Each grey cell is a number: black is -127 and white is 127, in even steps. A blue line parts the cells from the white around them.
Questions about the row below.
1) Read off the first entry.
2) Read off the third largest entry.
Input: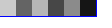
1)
75
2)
11
